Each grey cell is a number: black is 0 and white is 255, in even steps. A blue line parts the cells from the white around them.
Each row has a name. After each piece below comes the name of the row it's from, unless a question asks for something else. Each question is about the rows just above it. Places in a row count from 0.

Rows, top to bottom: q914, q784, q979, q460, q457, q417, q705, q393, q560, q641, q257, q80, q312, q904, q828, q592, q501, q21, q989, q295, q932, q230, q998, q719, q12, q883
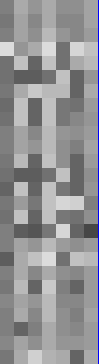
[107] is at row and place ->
q393, 0
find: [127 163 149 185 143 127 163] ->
q257
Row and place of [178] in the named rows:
q883, 3

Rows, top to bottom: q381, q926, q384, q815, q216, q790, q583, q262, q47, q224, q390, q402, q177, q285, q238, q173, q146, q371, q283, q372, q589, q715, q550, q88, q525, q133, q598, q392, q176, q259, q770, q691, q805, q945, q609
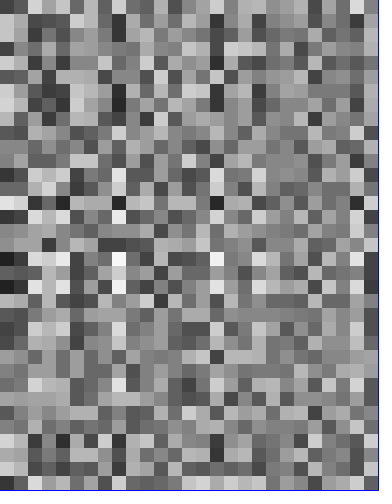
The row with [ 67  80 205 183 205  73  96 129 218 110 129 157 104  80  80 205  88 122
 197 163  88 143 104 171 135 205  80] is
q88
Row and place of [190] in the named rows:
q525, 25
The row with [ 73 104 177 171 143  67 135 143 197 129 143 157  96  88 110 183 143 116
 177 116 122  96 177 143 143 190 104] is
q525
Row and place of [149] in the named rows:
q790, 19

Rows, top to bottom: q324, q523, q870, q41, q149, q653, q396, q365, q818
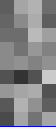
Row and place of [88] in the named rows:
q365, 0
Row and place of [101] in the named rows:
q523, 0
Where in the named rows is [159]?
q870, 3
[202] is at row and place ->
q653, 3
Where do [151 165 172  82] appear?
q396
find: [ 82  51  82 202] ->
q653

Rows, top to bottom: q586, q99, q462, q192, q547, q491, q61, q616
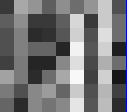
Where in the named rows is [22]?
q491, 8
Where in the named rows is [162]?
q491, 0
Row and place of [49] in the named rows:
q462, 3
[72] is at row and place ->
q547, 6
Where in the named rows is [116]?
q616, 3

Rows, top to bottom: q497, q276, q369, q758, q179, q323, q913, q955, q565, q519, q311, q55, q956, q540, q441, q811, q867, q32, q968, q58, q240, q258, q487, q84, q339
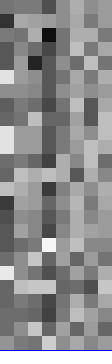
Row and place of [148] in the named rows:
q339, 0
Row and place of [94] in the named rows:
q955, 0
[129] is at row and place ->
q540, 4
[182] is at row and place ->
q441, 5

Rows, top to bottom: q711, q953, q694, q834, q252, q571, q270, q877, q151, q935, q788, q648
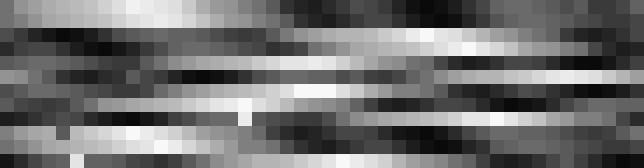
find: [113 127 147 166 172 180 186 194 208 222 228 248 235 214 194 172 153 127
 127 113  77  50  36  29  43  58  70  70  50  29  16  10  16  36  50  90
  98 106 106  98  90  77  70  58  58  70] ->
q788
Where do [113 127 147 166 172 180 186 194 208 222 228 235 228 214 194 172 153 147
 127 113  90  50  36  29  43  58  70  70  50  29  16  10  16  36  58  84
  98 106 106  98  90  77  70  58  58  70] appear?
q953
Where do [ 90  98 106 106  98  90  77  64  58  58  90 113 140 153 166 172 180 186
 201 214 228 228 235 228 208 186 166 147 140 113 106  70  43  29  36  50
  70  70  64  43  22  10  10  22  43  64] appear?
q252
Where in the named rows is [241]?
q711, 9
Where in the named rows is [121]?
q694, 20
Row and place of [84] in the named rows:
q953, 35
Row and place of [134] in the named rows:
q648, 31

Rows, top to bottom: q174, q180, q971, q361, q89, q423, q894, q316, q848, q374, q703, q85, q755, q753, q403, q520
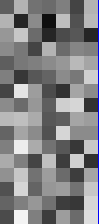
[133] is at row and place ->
q361, 5
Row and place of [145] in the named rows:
q755, 0

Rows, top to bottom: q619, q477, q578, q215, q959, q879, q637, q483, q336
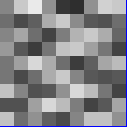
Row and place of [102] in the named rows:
q578, 8
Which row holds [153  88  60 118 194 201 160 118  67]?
q215
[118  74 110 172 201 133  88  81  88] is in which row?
q879
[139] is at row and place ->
q477, 5
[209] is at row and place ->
q619, 7
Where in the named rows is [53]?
q619, 4

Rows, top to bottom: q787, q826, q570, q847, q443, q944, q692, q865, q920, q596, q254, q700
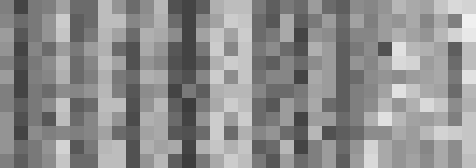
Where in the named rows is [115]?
q944, 18
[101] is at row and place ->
q570, 24
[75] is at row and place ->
q920, 9

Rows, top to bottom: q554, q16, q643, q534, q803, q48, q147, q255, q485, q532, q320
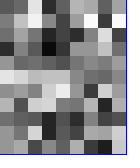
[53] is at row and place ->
q534, 4
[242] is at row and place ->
q16, 2
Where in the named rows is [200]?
q320, 8
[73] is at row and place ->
q320, 2
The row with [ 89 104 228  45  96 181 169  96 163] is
q554
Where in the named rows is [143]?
q147, 0

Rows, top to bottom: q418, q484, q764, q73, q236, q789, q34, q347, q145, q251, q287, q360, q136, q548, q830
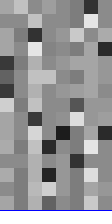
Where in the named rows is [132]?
q73, 3
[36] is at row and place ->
q136, 3
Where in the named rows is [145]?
q145, 4
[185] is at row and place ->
q548, 2

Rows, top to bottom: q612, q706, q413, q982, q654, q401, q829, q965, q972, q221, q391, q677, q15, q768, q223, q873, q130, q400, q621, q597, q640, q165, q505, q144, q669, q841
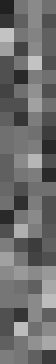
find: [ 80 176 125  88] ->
q130
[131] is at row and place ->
q413, 2
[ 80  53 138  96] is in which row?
q505
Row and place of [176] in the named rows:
q130, 1
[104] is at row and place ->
q768, 0
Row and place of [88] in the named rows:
q130, 3

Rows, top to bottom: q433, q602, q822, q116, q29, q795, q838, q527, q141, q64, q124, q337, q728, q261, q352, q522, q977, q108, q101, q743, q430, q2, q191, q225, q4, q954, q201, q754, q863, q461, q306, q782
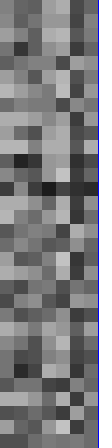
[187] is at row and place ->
q838, 4
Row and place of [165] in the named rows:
q225, 3

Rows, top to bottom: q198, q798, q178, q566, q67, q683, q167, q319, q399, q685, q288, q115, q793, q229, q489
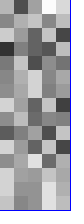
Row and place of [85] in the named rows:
q566, 3
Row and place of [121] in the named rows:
q67, 0
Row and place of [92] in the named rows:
q685, 0
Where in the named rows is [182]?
q198, 0
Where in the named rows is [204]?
q178, 0
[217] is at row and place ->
q198, 4
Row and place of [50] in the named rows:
q566, 0

